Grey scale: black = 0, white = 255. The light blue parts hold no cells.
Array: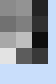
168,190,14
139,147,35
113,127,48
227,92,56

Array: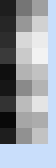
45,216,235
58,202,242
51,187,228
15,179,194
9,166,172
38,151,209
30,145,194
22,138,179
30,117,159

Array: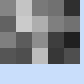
98,203,174,127,113
133,196,121,113,47
127,92,141,62,32
85,78,188,55,78

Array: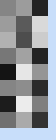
28,236,127
20,230,149
112,170,51
119,162,35
133,156,35
133,141,43
156,90,217
177,77,204

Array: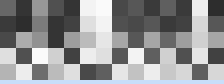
180,237,109,187,223,73,95,230,194,237,200,215,95,215
73,172,145,52,158,187,230,166,87,166,103,158,208,166
223,80,250,208,65,237,223,87,243,95,208,80,230,65
103,52,151,80,52,243,250,73,87,58,95,58,237,45
58,45,123,52,65,223,243,80,73,87,58,65,215,87

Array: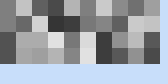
127,195,96,74,180,127,202,139,112,159
82,172,172,225,120,218,61,145,187,88
82,166,159,180,133,225,61,88,145,74
127,104,210,53,61,120,133,96,202,195

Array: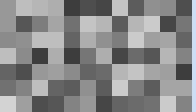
152,189,181,173,62,78,70,197,93,145,139,78
211,159,78,85,132,152,70,101,107,113,203,132
139,145,189,189,101,173,145,125,203,159,166,101
189,139,62,173,62,119,173,70,107,85,181,132
113,132,189,101,93,145,93,203,125,93,166,166
152,85,125,166,113,197,181,93,181,203,70,119
101,78,152,159,139,101,107,181,197,166,159,62

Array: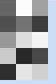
101,252,160
46,229,208
152,221,244
80,115,60
202,40,72
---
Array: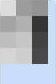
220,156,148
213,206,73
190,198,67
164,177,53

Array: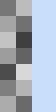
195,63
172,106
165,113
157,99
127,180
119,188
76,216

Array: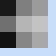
112,181,195
25,127,155
18,134,168

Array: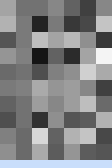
178,122,35,122,56,72,196
164,114,114,135,98,64,135
149,128,21,98,43,164,244
143,106,170,92,149,92,85
128,106,215,98,178,196,72
122,128,170,149,157,135,64
106,114,79,128,143,208,170
98,114,157,135,157,190,106
85,122,190,164,184,143,56
79,114,49,143,85,92,178

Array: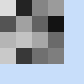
221,35,133,155
201,56,112,126
181,195,167,106
84,161,98,19

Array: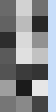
159,27,230
118,137,67
106,210,112
98,187,39
90,224,194
83,59,52
45,217,145

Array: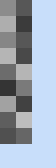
181,73
174,59
162,65
140,87
134,87
108,181
94,189
80,102
52,122

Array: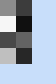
246,16
191,39
140,60
73,99
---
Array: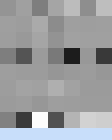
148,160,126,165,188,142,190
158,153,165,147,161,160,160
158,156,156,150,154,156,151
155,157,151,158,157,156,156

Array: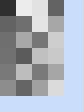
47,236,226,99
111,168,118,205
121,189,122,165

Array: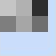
197,177,45

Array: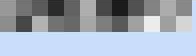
152,115,91,43,98,174,72,27,81,130,172,136

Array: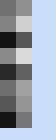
113,144
19,87
41,97
87,149

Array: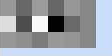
152,104,155,103,151,135
151,143,124,152,149,135

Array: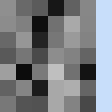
143,105,91,23,97,135
104,150,35,119,154,131
159,12,122,191,113,19
120,84,82,168,131,72
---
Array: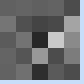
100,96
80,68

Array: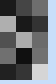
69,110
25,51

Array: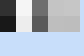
245,110
237,90

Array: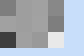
158,161
158,162

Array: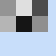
223,76
21,143

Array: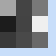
68,120
67,239

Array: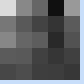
136,102
89,67
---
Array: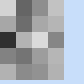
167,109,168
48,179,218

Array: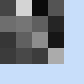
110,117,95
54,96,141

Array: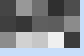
63,54,95
140,209,198

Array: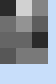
111,147,93
101,101,42

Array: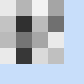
195,48,187
186,117,166

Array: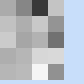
193,174,200
203,166,178

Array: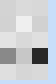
210,239,209
227,217,223
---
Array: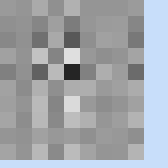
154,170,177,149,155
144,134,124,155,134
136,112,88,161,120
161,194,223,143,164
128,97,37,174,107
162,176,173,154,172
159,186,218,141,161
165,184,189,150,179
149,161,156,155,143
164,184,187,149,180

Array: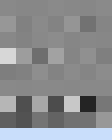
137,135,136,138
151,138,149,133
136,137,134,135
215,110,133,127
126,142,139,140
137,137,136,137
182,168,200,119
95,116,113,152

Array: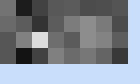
115,66,91,78
106,51,124,122
86,221,91,131
86,66,107,100

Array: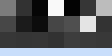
124,5,3,188
71,12,79,51
55,54,61,56

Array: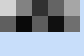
211,49,166
95,93,111

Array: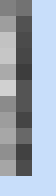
128
158
194
198
170
209
139
157
167
143
166
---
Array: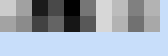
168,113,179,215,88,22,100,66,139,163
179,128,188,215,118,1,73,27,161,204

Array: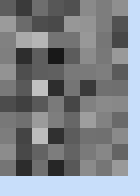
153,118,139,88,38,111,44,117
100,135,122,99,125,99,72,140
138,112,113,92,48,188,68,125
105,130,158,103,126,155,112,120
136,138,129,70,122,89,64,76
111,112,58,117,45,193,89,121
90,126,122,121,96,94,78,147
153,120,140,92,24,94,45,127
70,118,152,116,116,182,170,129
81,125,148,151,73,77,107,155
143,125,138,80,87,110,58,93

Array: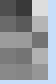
150,134,137
177,116,123
115,155,156
181,90,106
221,57,79

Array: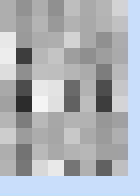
191,96,176,117,233,216,119,179
161,161,183,179,168,185,114,174
175,155,170,200,166,172,156,205
160,151,177,179,167,184,125,181
212,61,189,96,224,244,44,161
198,77,178,106,227,231,76,168
185,125,171,181,190,191,143,221
170,158,143,158,196,183,61,237
172,144,168,211,174,172,154,232
193,179,169,178,153,180,156,174
211,181,170,190,144,173,146,174

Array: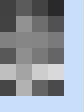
74,100,178,69
217,205,164,191
101,121,143,87
122,133,134,129
81,110,146,66
41,67,91,65

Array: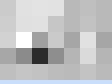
186,195,186,188,194,197,191
181,218,181,142,43,139,167
166,225,166,202,160,255,210
185,194,185,198,225,224,206
185,191,185,226,227,225,203
